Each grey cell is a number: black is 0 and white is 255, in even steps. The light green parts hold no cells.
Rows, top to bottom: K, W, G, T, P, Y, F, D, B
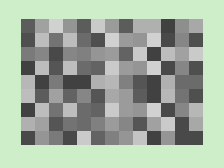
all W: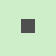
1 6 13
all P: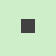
2 4 5 10
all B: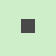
1 4 12 13

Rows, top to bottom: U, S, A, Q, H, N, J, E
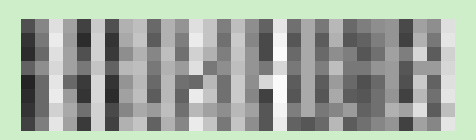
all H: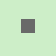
2 4 10 13 24 26
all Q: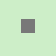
5 10 14 18 20 24 25
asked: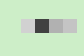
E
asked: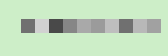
J
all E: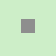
17

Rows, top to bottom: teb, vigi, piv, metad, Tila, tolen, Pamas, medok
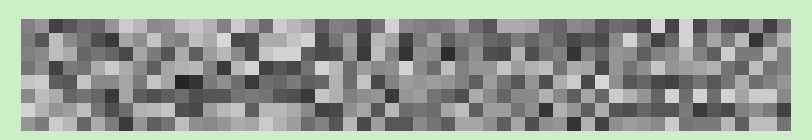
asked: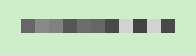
teb
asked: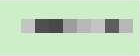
Pamas
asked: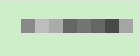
piv

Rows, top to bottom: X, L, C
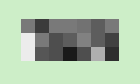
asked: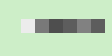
L
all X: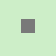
1 3 4 7
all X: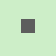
6
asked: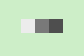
L
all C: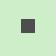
3 5
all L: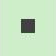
7
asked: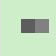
L

